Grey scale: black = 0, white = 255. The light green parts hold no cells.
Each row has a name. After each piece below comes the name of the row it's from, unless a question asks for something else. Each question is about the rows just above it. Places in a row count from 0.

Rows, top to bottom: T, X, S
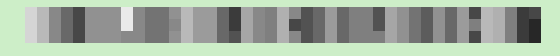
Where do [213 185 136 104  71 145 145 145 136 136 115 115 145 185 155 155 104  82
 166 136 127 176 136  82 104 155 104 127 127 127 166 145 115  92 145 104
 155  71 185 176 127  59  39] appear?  S
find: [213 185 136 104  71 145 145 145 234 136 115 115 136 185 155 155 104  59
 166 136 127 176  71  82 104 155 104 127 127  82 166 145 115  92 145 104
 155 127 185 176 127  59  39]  X
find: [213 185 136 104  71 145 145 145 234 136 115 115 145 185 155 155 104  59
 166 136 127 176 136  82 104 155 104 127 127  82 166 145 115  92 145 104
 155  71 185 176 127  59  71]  T

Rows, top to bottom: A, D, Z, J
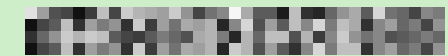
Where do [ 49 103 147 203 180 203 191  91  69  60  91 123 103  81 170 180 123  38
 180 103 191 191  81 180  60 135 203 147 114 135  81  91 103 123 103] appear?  Z
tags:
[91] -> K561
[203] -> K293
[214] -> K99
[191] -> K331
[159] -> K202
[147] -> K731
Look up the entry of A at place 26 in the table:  K731
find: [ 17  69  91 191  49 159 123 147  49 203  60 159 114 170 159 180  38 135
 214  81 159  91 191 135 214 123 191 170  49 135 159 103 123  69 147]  D
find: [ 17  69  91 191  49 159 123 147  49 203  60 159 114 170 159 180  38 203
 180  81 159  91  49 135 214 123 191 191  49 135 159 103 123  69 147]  J

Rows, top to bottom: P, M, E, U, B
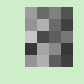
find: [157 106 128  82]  P
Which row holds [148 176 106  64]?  M
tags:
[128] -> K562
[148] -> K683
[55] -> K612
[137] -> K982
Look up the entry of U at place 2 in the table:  K982
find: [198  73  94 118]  E
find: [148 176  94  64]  B

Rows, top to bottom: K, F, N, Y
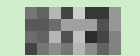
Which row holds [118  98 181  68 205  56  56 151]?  K
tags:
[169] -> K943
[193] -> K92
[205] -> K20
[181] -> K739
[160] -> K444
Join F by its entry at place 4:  K444
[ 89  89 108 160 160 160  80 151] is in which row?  F
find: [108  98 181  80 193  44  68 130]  N
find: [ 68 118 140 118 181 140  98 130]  Y

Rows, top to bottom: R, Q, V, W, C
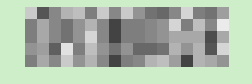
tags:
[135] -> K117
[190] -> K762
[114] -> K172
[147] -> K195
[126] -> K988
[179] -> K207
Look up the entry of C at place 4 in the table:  K195
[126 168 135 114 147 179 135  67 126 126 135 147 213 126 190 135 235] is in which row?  Q
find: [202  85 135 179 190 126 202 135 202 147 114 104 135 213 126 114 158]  R
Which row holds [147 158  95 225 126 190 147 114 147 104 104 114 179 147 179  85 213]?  W

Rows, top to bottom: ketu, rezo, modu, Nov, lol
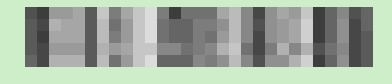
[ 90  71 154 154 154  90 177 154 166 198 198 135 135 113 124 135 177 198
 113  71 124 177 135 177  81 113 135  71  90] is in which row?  Nov
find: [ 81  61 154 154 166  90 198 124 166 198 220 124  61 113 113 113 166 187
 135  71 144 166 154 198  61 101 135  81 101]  ketu
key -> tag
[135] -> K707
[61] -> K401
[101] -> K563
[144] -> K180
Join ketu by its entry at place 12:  K401

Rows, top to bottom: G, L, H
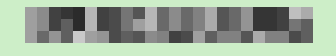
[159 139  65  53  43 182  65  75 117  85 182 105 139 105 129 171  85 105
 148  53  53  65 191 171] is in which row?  G
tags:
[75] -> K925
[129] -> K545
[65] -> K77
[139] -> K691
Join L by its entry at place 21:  K77
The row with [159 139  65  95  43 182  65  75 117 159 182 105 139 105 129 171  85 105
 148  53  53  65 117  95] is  L

